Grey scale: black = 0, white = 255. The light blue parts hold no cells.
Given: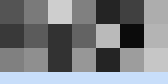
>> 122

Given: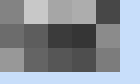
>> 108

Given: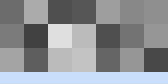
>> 136

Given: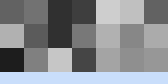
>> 128

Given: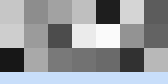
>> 147

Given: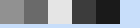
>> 106

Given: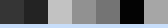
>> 116
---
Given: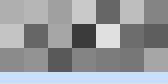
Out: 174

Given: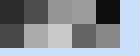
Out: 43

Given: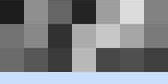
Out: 29

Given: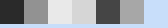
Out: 42

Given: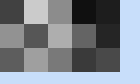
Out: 65

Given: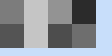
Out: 124

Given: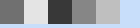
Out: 112
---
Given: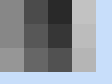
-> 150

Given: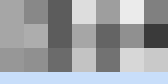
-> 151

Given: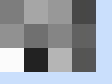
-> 251

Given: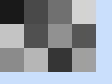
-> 139

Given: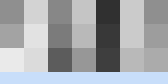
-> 234

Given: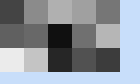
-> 235

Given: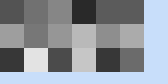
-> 55

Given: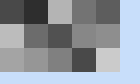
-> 164

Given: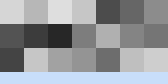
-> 68

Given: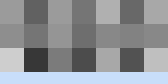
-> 206
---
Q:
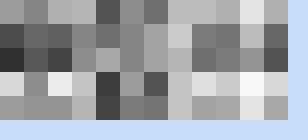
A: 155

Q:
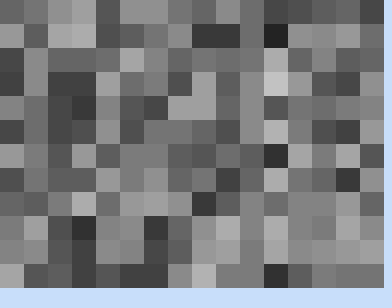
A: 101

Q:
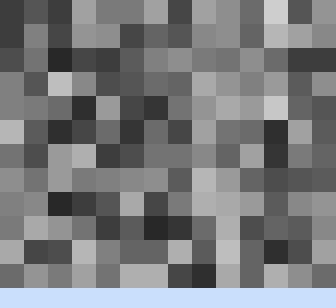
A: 61

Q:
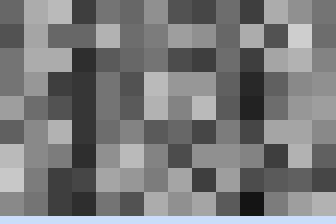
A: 103

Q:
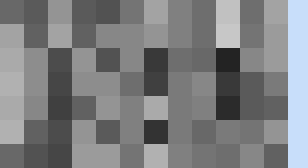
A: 104

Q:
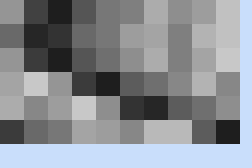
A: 149
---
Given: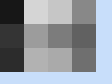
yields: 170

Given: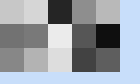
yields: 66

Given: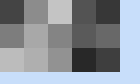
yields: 40

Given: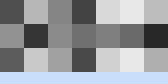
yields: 232

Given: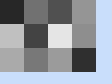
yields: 155

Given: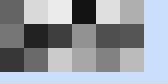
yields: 130

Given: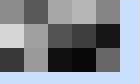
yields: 8
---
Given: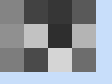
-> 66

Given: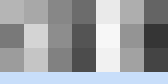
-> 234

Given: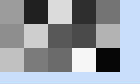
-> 219

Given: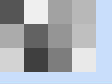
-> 240

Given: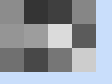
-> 52

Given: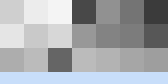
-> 145

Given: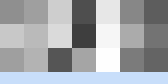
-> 231
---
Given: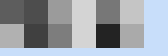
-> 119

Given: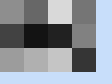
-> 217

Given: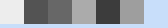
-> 60

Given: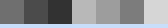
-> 124

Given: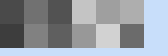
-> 159

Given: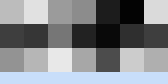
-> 3
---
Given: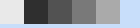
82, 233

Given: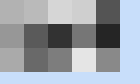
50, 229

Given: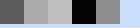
191, 191

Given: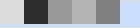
152, 220

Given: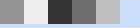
51, 239

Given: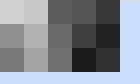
106, 208

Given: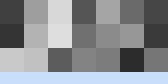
112, 222
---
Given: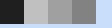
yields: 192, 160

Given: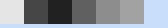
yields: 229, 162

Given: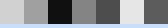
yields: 230, 209

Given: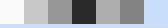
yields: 250, 200

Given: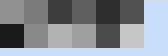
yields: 198, 178

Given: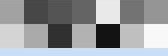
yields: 248, 233

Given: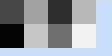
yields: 242, 198

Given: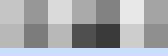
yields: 231, 218
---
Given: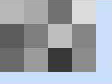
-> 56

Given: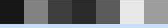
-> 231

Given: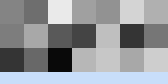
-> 168

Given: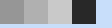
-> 201

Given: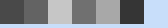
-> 168

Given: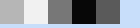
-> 7

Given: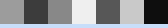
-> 201

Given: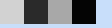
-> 168
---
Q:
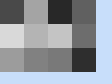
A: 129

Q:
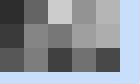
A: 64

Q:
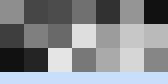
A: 170

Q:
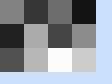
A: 183

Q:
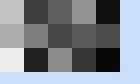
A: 139

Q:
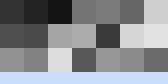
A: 152
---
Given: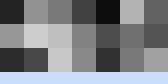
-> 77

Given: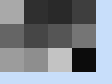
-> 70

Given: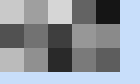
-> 62

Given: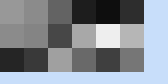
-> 168

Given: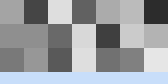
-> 63

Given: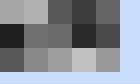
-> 107

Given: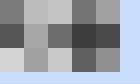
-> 108

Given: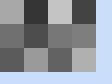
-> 78
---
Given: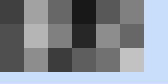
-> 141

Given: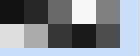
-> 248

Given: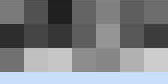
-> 87

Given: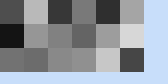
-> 157

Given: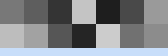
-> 73

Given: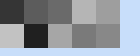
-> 181
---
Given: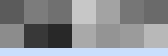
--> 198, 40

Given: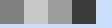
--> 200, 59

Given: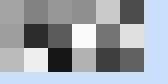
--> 249, 22

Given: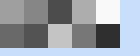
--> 249, 47

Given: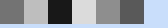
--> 219, 24

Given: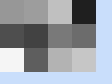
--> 245, 31

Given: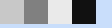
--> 234, 17

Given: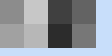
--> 199, 44
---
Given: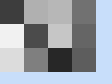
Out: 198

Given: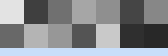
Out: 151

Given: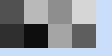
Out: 165

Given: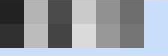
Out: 68

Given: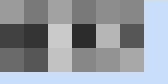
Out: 202

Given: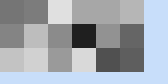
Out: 139

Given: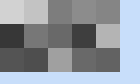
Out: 105

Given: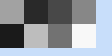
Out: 114

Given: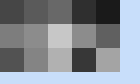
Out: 199

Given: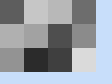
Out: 78
